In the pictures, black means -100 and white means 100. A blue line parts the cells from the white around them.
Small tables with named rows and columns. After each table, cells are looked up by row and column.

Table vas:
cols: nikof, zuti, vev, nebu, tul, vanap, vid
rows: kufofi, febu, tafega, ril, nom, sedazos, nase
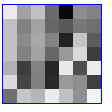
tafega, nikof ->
51
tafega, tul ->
-73
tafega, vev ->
32
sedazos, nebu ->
-68
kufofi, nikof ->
85
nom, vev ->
2
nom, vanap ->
-38
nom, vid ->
85
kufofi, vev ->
51
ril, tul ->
19
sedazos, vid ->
-51
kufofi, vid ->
2
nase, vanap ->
13
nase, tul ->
51
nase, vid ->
91
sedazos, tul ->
19
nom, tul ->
83
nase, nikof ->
-12
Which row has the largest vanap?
ril

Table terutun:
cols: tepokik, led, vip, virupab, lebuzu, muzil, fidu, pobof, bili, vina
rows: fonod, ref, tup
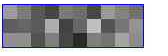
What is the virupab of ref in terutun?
36
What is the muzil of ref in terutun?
-19
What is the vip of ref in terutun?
-29
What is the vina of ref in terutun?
15
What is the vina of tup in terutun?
10
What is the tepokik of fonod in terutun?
23
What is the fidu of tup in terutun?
-1
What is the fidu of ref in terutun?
50
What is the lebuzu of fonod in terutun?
-5
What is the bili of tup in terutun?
29
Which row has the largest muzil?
fonod

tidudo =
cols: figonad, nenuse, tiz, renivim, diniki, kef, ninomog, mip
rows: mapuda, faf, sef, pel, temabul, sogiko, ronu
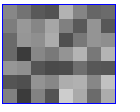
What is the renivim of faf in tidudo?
30
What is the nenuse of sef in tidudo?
18
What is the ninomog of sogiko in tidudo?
6
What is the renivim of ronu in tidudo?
-35
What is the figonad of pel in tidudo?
-18
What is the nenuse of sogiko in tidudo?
-38
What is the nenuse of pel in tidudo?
-54
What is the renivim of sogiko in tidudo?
6
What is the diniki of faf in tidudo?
0
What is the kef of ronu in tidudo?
33
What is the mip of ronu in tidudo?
35
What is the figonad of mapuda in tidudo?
6

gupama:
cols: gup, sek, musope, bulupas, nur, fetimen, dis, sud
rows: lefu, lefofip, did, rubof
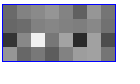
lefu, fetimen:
-25
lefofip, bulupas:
5
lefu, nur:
3
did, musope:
88
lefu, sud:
-8
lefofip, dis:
7
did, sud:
-40
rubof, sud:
-8
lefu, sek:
2
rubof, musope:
-6
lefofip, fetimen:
-1
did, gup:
-59
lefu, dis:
18
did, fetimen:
-67
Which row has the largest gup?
rubof

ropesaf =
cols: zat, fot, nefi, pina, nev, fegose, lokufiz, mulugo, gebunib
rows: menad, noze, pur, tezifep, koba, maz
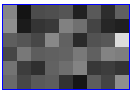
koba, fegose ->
3
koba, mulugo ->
-52
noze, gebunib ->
-75
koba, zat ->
-10
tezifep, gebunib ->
-1
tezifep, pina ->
-25
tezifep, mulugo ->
3
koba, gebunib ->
-59
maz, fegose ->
-83
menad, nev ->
-33
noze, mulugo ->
-70

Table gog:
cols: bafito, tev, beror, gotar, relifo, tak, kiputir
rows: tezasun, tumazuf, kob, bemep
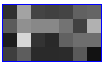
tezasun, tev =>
28
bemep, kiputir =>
-86
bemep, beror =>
-67
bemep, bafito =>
-51
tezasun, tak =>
-24
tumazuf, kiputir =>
39
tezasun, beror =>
-47
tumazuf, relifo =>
-10
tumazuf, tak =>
-49
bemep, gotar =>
-67
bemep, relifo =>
-66
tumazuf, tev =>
13

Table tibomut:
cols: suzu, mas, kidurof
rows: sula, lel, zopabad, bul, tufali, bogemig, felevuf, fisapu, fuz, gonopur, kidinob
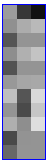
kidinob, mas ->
16
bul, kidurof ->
53
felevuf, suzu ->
50
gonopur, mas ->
15
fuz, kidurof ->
74
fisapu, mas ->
-42
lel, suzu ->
13
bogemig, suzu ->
19
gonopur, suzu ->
-43
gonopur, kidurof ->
16
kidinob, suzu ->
-19
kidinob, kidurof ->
16

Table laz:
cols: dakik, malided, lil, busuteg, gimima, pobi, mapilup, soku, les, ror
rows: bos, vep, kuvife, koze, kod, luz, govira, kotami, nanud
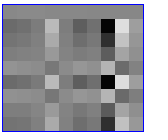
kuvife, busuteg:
33
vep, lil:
-3
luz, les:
73
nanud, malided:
-8
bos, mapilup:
6
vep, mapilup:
-12
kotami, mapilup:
0
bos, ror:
6
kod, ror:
2
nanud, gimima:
1
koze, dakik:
-1
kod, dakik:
15
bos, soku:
6
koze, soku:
-27
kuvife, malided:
-6
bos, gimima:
7
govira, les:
-17

